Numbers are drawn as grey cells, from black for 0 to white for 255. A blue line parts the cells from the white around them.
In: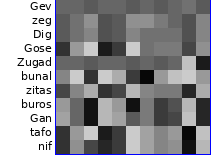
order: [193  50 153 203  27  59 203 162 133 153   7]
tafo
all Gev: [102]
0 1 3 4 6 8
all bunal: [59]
5
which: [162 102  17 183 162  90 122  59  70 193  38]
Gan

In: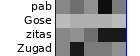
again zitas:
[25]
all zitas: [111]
2
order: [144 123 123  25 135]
Zugad
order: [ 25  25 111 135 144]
zitas
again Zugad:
[123]
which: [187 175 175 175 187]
Gose

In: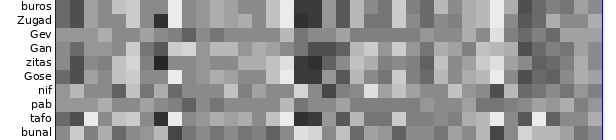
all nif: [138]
2 3 9 10 11 15 16 18 21 26 27 30 35
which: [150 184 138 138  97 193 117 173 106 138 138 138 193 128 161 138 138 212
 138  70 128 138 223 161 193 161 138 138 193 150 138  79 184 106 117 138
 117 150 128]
nif
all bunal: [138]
0 5 10 12 16 19 25 26 29 32 38
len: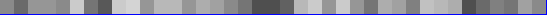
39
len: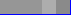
5

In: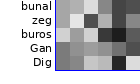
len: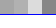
4
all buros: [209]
0 2
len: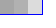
3
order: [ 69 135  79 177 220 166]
bunal

